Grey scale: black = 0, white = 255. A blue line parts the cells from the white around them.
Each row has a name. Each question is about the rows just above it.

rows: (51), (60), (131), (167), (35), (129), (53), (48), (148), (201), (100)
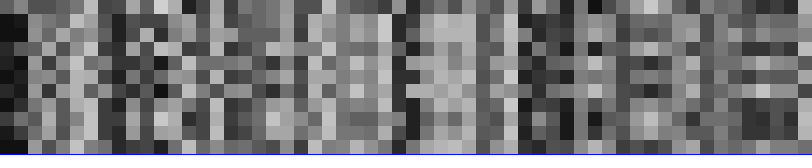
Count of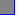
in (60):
1
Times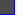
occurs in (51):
2
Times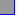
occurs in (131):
4
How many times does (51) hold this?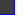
5
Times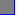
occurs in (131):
5

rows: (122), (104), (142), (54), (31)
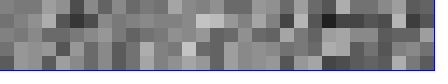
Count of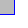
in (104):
1
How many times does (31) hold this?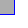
1
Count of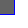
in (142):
6
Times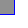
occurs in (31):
3
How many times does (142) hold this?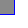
5
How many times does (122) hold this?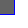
2
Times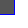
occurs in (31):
1

